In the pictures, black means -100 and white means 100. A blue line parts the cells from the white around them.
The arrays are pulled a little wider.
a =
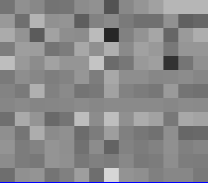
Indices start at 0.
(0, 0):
-9
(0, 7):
-35
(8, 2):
16
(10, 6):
10
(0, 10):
26
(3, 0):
-2
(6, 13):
-11
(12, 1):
13
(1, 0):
20
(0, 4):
-8
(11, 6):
0
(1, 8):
-4
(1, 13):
-20
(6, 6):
-6
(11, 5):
-6
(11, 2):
-6
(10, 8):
2
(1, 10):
-12
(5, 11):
7
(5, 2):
6
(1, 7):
8
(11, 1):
-3
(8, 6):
10
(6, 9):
-3
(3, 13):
18
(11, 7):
-3
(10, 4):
12
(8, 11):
-6
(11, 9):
-5
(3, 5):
32
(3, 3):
-9
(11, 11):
11
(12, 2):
16
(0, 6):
14
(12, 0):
-14
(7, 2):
4

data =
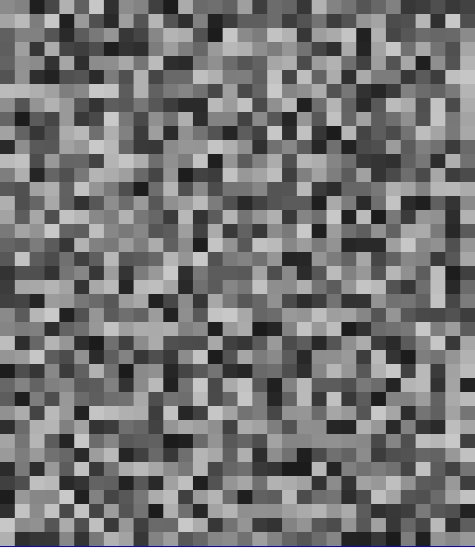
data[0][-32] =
9
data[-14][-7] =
45
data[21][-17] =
-6
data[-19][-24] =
-71
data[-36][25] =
28
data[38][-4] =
-76
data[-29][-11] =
-70
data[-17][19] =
20
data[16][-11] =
-76
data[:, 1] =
[2, 46, 1, 25, 14, 15, 44, -34, -78, -22, 11, 51, 37, -37, -38, -27, 29, -27, 52, -37, 30, -47, -29, -3, -65, 22, -39, 3, -76, 35, -16, -8, -2, -4, -39, 19, 53, 9, -64]
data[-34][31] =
55
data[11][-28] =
-21
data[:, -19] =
[-17, 1, -36, -19, -3, 50, -11, -67, -65, -10, 17, 53, -48, 8, 46, -60, -48, -76, 57, -6, -12, -58, -31, 8, -41, 53, -30, 56, 47, -49, 25, -17, 42, 42, -76, 22, -70, 35, -19]
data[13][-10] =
-65
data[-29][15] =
37
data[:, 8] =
[10, 24, -57, -60, 32, -37, -28, -31, -7, 1, -19, 54, 25, -39, -15, 40, -5, 23, -32, -59, -71, 22, -13, 24, -50, 3, -79, -60, -11, 38, -13, -31, -71, 34, -73, -31, -34, 19, 28]
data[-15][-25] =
-12
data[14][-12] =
-29
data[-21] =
[-31, 52, -28, -40, -12, -50, -26, 44, -32, -29, -19, 42, 17, 57, -36, -4, 3, -11, 18, -72, -70, 17, -3, -22, 31, -45, -23, 7, 2, -55, -31, 31]
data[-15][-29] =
41
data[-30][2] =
-58
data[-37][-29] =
-33
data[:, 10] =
[-50, 42, 6, -2, 47, -45, -24, -32, 13, 24, -57, -14, -46, -14, -32, -19, -33, 35, -19, 20, 49, -74, 22, 33, 34, -38, 14, 45, -39, -52, -48, -24, -18, 31, -68, 35, -78, -17, 3]
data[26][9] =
8
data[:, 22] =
[3, -52, 33, -63, 40, 35, -36, 41, 51, -78, -12, 4, -1, -65, 33, 57, 23, 15, -3, 47, -28, -10, 24, 48, -33, 12, 43, -28, 51, 30, -70, 14, -12, -72, 10, -9, 18, -40, 5]
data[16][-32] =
-5
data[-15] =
[48, -65, -19, 41, 18, -64, -79, -12, -50, 10, 34, -37, -40, -41, 32, -50, -58, -29, 21, -41, -27, -69, -33, 12, 35, -53, -67, -29, 5, 55, -56, 31]
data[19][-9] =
1
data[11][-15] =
2
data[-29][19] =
7
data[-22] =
[-21, -27, -3, -29, -58, 40, 1, -5, 23, -1, 35, -25, 10, -76, 54, 15, -31, 51, 46, 6, 23, -4, 15, -70, -67, -68, 25, 56, 7, 14, -37, 18]
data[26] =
[-77, -39, -58, 7, -54, -24, 39, -11, -79, 8, 14, -70, -46, -30, -9, -64, -70, -18, -14, -39, -63, 5, 43, 18, -31, 39, 57, -49, 45, -54, 27, 47]
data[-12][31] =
-73
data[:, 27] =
[-57, -37, -32, -12, 31, -57, 1, 34, 13, -10, -29, -25, -14, 29, -66, -54, 31, 56, 7, 13, -57, -8, -32, -6, -29, -78, -49, 41, 2, -65, 2, -38, -35, -47, 15, -33, -51, -19, -2]
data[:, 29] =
[-38, -62, -19, -10, 12, -52, -22, 53, 54, 29, -11, -65, 31, 43, -25, 14, -4, 14, -55, 48, 49, 52, -44, -1, 55, -9, -54, -61, -23, -25, -67, 43, -22, -28, -32, -16, -32, 45, 16]
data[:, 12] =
[34, -63, 36, -1, -67, -18, 4, -67, 37, 14, 18, -2, -77, -37, 23, 44, 24, 10, 17, -64, -68, 10, 12, 1, -40, 10, -46, -10, -14, -70, 32, -75, -13, -6, 50, -50, -12, 57, -32]
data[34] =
[-50, -39, 50, 45, -68, -59, -22, -25, -73, -31, -68, 26, 50, -76, -35, 17, 30, -12, 40, 35, 27, -60, 10, -60, 27, 19, 50, 15, -29, -32, 20, -51]
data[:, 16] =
[25, -26, 8, 38, -33, -1, -43, 51, -48, -27, 13, -28, 19, -8, -68, -9, -23, -31, 3, -30, -7, -32, 32, 34, -58, 30, -70, 51, 55, -10, 34, -21, 37, -13, 30, -76, 12, 17, -11]

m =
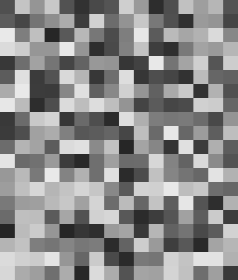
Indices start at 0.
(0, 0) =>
-37
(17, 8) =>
-22
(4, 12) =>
29
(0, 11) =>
-39
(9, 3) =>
35
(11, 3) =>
21
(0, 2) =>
17
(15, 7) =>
68
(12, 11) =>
4
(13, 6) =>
55
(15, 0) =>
-16
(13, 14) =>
-14
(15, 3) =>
-29
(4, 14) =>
-33
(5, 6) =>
-57
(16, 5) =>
-58
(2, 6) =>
-7
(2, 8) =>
-1
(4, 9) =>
-48
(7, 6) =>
73
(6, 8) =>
63
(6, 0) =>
34
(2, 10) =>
-29
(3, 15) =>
43
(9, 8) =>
-45
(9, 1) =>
-39
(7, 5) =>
48
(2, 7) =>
-40
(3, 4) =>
81
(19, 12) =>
51
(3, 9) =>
53
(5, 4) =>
70
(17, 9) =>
61
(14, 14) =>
-64
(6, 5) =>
76
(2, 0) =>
83

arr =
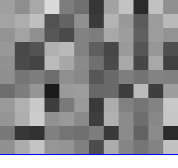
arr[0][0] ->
25
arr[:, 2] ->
[32, 50, 13, -35, -47, -2, 17, 58, 61, -61, 54]
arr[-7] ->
[14, -41, -47, 46, 31, 8, -13, -42, 32, -45, 32, -50]
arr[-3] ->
[17, 36, 61, 14, 20, 8, -51, 38, 9, -14, 7, 55]
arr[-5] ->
[-14, -2, 17, -79, 21, 23, -19, -17, -52, 46, -51, 24]
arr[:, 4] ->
[-3, -22, -42, 45, 31, 13, 21, -4, 20, -9, 16]
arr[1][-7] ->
13
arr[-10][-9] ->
-36
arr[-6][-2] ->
3
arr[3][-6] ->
-26
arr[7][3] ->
-52
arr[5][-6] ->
-32
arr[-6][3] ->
-14
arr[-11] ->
[25, 11, 32, 70, -3, -13, -58, 27, 52, -66, 51, 13]
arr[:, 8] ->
[52, 20, 23, 21, 32, -1, -52, 1, 9, 9, 4]
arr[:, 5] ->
[-13, 13, 2, 1, 8, 7, 23, 21, 8, -12, 0]
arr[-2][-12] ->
-6
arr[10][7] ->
35
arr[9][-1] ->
-66
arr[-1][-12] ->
14

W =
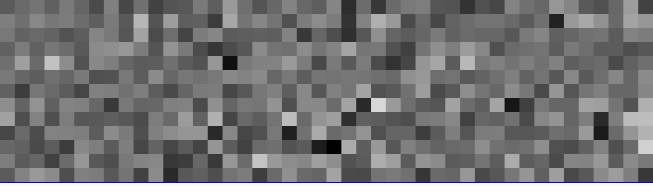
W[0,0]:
-29
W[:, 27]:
[-5, -41, -28, -50, -45, 13, -11, -13, -39, -21, 0, -29, -12]
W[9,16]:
-45
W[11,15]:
18
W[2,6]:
4
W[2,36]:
4
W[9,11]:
10
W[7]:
[11, -22, 15, -25, 3, 0, -19, -55, -6, -21, -19, 0, 2, -41, 13, -21, -6, -8, 15, -38, 7, 7, -16, 28, -68, 69, 21, -13, -29, -33, 27, -15, -26, 29, -83, -50, -6, -20, -20, 27, 24, -9, -35, 38]
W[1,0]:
-1
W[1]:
[-1, -13, 6, -7, -3, -15, -26, -4, -30, 43, -34, 23, -26, -25, -53, 31, -9, 5, -9, -37, -3, 10, -3, -60, 2, 37, 20, -41, -18, -44, -22, -15, -10, -10, -18, -29, -12, -73, 20, 32, 14, -18, 28, 18]
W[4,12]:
-29
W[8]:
[26, -39, 2, -38, -2, -32, -31, -26, -31, -41, -2, -18, 22, -24, 38, -46, -18, -27, -10, 48, -17, 16, 24, -63, -24, -27, -34, -39, -5, -3, 6, -49, -19, -24, -11, -42, 6, 16, -21, -1, -67, -1, 47, 48]
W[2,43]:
-3
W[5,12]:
-7
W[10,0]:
-19
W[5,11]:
-19
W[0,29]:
-33
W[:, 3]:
[-25, -7, -22, -7, 52, -12, -17, -25, -38, 2, -27, -49, 9]
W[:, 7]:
[0, -4, -5, 12, -1, -36, -1, -55, -26, 9, -29, -39, -31]
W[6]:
[-24, -52, -7, -17, -28, -45, 1, -1, -11, -1, -27, -42, -21, -4, -3, -44, -31, -7, 0, -26, 7, -32, 1, -8, 28, -36, -30, -11, 23, -42, -30, 11, -8, -19, 10, -7, -42, 17, -33, -8, 0, -19, -19, 5]
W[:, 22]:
[4, -3, -39, 3, -4, -10, 1, -16, 24, -17, -99, 11, 28]
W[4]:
[-13, 25, -17, 52, 10, -36, 7, -1, -21, -29, -27, -12, -29, -36, 18, -88, -5, 1, 2, 21, -3, -43, -4, -30, -3, -41, -61, -45, 17, 30, -29, 44, -6, 0, -10, -1, -11, 1, -26, -19, -16, -42, -24, -13]
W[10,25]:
19
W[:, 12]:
[-31, -26, -47, -5, -29, -7, -21, 2, 22, 17, -29, -52, -31]
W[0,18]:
-19
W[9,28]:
-52
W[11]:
[-2, -29, -21, -49, -16, 18, -31, -39, -5, 3, 6, -56, -52, -19, -55, 18, -16, 53, 20, 10, 6, 25, 11, -36, -29, 36, 25, -29, 15, 9, -29, -26, -9, -27, 34, -27, -20, -42, 4, 3, 19, -29, 8, -5]
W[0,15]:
21
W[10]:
[-19, -24, -42, -27, -52, 7, -1, -29, -1, -45, -22, -45, -29, -47, 17, -28, -49, -16, -13, -36, -29, -77, -99, 34, -27, 19, -32, 0, -12, -22, -18, -15, 11, -11, -17, -12, 11, -37, -40, -24, 2, -38, -17, 64]
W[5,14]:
-6
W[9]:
[-45, -17, -40, 2, 1, -1, -28, 9, -4, -38, 0, 10, 17, 17, -68, 6, -45, -37, -6, -75, -11, 33, -17, -10, 16, -37, -21, -21, -52, -29, -1, -33, -3, -2, -31, -32, -29, -14, -18, 21, -79, -17, 17, 40]
